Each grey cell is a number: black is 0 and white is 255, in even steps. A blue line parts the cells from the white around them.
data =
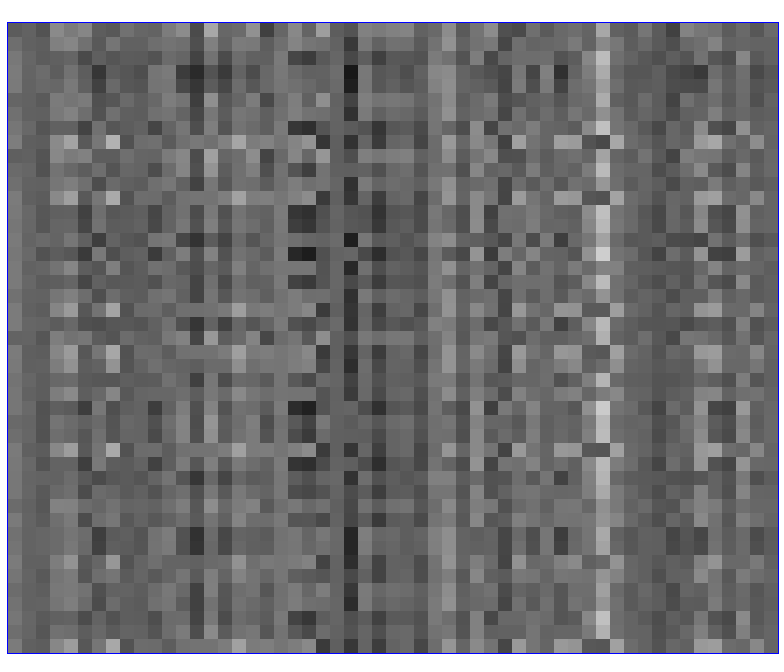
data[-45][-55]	92
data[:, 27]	[129, 113, 88, 92, 97, 119, 108, 87, 101, 125, 104, 109, 100, 84, 88, 95, 82, 98, 86, 108, 99, 88, 119, 99, 100, 97, 101, 85, 106, 100, 100, 85, 94, 91, 112, 91, 105, 102, 98, 98, 111, 105, 90, 103, 99]
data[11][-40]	87
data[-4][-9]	93
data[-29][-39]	114
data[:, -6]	[119, 111, 114, 57, 74, 98, 100, 139, 154, 118, 138, 94, 154, 134, 140, 69, 148, 103, 116, 95, 148, 87, 115, 152, 123, 104, 131, 147, 132, 140, 152, 150, 86, 130, 130, 137, 70, 74, 129, 138, 96, 91, 119, 128, 153]
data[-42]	[123, 100, 108, 93, 114, 93, 54, 93, 86, 78, 117, 122, 60, 42, 83, 58, 99, 76, 104, 120, 106, 97, 98, 109, 24, 120, 87, 92, 78, 97, 135, 139, 100, 89, 80, 70, 119, 69, 128, 48, 100, 125, 171, 102, 86, 86, 95, 74, 67, 57, 109, 90, 111, 73, 87]
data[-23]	[99, 100, 86, 126, 114, 119, 92, 84, 108, 98, 95, 120, 130, 69, 152, 93, 106, 132, 71, 108, 117, 88, 142, 96, 80, 120, 109, 119, 119, 95, 111, 132, 88, 118, 122, 86, 81, 109, 96, 96, 104, 111, 176, 99, 92, 110, 88, 72, 118, 115, 105, 87, 114, 86, 103]
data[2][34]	72
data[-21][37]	101
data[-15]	[122, 96, 92, 136, 157, 89, 117, 169, 82, 108, 109, 93, 113, 115, 115, 124, 160, 123, 125, 117, 128, 139, 59, 96, 53, 102, 63, 100, 105, 70, 108, 149, 101, 137, 116, 68, 153, 116, 101, 152, 149, 87, 85, 161, 106, 100, 84, 102, 98, 152, 159, 109, 103, 135, 101]
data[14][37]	125
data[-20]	[115, 102, 93, 104, 107, 90, 87, 86, 95, 91, 92, 113, 102, 64, 119, 77, 106, 103, 90, 117, 89, 74, 106, 101, 66, 106, 81, 97, 95, 88, 122, 123, 87, 116, 87, 91, 103, 102, 110, 81, 97, 127, 181, 105, 95, 94, 84, 85, 90, 104, 95, 80, 125, 85, 97]
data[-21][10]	112
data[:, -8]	[65, 78, 94, 74, 77, 67, 76, 103, 103, 68, 91, 74, 103, 104, 103, 75, 109, 86, 97, 76, 102, 86, 72, 103, 93, 85, 93, 107, 87, 93, 102, 109, 82, 98, 83, 102, 69, 72, 96, 97, 73, 76, 95, 89, 103]
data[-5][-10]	104
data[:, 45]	[118, 105, 88, 86, 91, 108, 102, 89, 100, 115, 101, 102, 100, 87, 90, 90, 86, 94, 87, 100, 98, 86, 110, 99, 97, 94, 99, 88, 102, 98, 100, 88, 90, 91, 106, 92, 97, 96, 96, 96, 104, 99, 90, 99, 99]
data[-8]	[116, 99, 102, 107, 120, 105, 65, 95, 92, 85, 115, 122, 81, 52, 104, 73, 104, 96, 94, 115, 118, 103, 112, 104, 38, 123, 97, 102, 93, 97, 127, 142, 99, 97, 99, 70, 111, 80, 118, 66, 105, 116, 163, 103, 87, 96, 95, 72, 83, 74, 114, 93, 107, 79, 92]
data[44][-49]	118
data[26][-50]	94
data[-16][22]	107
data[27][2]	82
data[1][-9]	90
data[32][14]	104
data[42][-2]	88
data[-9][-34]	101
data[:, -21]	[140, 121, 72, 80, 90, 122, 114, 69, 119, 136, 98, 112, 117, 65, 73, 88, 59, 100, 68, 111, 113, 72, 122, 113, 108, 87, 108, 63, 102, 90, 116, 68, 82, 81, 120, 86, 100, 99, 107, 96, 114, 108, 72, 96, 115]
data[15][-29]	89
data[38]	[123, 97, 97, 125, 147, 89, 102, 151, 83, 100, 111, 100, 100, 97, 106, 109, 146, 111, 121, 118, 123, 130, 67, 99, 46, 106, 67, 98, 97, 76, 115, 147, 101, 126, 107, 68, 146, 104, 108, 128, 138, 96, 104, 147, 102, 96, 87, 96, 90, 129, 148, 105, 105, 121, 97]
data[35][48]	90
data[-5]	[108, 98, 94, 120, 122, 114, 80, 98, 99, 93, 108, 120, 105, 65, 127, 86, 110, 115, 86, 112, 123, 103, 125, 100, 56, 122, 103, 111, 108, 96, 118, 141, 96, 107, 114, 75, 101, 94, 106, 86, 110, 110, 160, 106, 90, 104, 92, 73, 101, 96, 117, 93, 106, 86, 97]
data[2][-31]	72
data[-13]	[119, 101, 99, 98, 108, 89, 75, 87, 91, 85, 100, 116, 85, 54, 104, 69, 103, 91, 95, 119, 93, 80, 101, 104, 50, 110, 81, 94, 86, 92, 128, 128, 92, 106, 82, 84, 110, 89, 117, 66, 97, 128, 180, 104, 92, 90, 88, 82, 80, 86, 99, 83, 121, 79, 93]
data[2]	[120, 102, 92, 96, 101, 74, 95, 85, 92, 91, 83, 107, 101, 67, 114, 75, 109, 97, 96, 122, 70, 60, 89, 102, 72, 94, 64, 88, 87, 82, 123, 113, 83, 125, 72, 101, 109, 109, 110, 83, 93, 135, 188, 111, 99, 88, 79, 94, 84, 114, 86, 76, 135, 89, 98]

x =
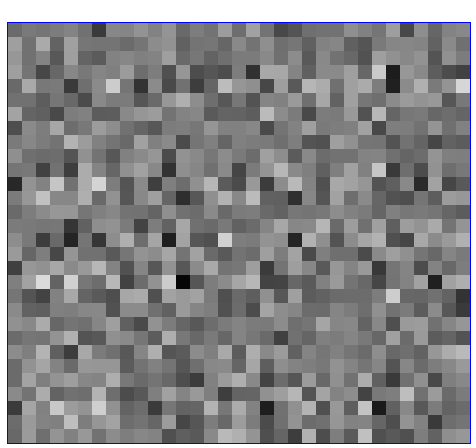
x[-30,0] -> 107
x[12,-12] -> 135
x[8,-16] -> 124
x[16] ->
[154, 102, 126, 71, 149, 113, 113, 89, 118, 147, 140, 166, 116, 162, 106, 89, 115, 108, 159, 125, 163, 74, 127, 111, 111, 75, 138, 159, 144, 117, 104, 133, 122]
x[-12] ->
[127, 162, 219, 99, 209, 119, 109, 184, 66, 108, 146, 204, 6, 86, 125, 139, 166, 183, 67, 68, 103, 90, 129, 154, 116, 104, 70, 116, 131, 162, 32, 161, 174]
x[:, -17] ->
[110, 137, 123, 125, 150, 119, 99, 129, 128, 122, 69, 75, 136, 123, 97, 126, 115, 119, 166, 106, 108, 132, 132, 92, 101, 175, 100, 171, 156, 176]
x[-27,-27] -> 133
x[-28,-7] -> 159
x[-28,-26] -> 130
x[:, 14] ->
[115, 118, 99, 86, 101, 110, 90, 149, 128, 119, 112, 182, 143, 138, 106, 80, 106, 169, 125, 123, 126, 109, 122, 127, 136, 129, 127, 179, 125, 137]
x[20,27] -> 114
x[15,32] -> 176
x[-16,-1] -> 148
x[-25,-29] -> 104
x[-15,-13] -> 37
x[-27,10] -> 125
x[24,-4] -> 107
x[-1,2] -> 111
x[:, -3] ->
[102, 98, 84, 93, 122, 152, 103, 148, 70, 148, 146, 162, 93, 117, 170, 139, 104, 131, 32, 113, 139, 113, 92, 151, 125, 73, 155, 124, 58, 98]
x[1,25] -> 85
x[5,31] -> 86
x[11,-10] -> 168
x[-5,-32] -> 163
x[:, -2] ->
[131, 138, 145, 76, 148, 86, 109, 112, 98, 127, 110, 70, 156, 102, 116, 154, 133, 104, 161, 99, 87, 134, 100, 172, 136, 127, 106, 99, 110, 143]
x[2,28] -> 136
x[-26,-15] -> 71
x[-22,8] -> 105
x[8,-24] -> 161
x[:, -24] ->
[147, 117, 128, 109, 51, 86, 150, 101, 161, 138, 161, 138, 136, 114, 67, 109, 147, 133, 108, 171, 139, 74, 118, 133, 115, 106, 88, 109, 115, 135]
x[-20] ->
[117, 120, 65, 114, 61, 172, 132, 102, 144, 161, 136, 50, 143, 134, 112, 138, 69, 123, 148, 183, 137, 127, 96, 127, 161, 129, 198, 58, 110, 76, 146, 110, 120]
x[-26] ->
[105, 169, 120, 122, 58, 111, 139, 204, 117, 51, 139, 73, 113, 61, 101, 188, 150, 143, 71, 158, 89, 182, 172, 112, 160, 171, 125, 32, 139, 176, 122, 148, 214]
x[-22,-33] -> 122
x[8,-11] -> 81
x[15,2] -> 61
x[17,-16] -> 158
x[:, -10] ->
[114, 134, 114, 138, 112, 98, 122, 125, 159, 114, 127, 168, 162, 141, 106, 83, 111, 151, 154, 107, 133, 134, 124, 129, 146, 144, 131, 152, 150, 126]
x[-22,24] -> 145
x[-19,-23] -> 63
